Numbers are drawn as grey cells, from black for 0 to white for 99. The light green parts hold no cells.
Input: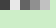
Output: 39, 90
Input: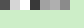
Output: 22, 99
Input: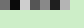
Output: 33, 80
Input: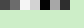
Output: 82, 95
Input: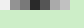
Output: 16, 93
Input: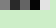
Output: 39, 88
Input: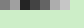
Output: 26, 77
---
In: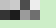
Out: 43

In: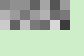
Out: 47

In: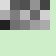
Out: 81

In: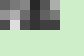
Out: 47

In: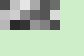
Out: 85

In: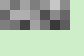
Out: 40

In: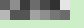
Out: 42

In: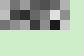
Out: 55

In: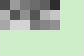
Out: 77

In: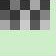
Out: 51
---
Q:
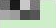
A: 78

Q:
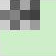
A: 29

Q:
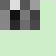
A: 47

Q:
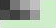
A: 64

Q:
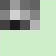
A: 65

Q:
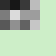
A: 61

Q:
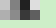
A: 13

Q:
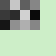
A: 81

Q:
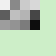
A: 70

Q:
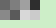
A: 62
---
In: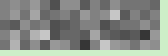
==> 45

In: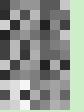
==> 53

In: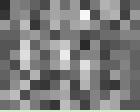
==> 64

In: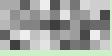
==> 41

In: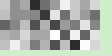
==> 17

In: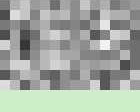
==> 55

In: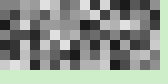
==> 65

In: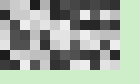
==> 23
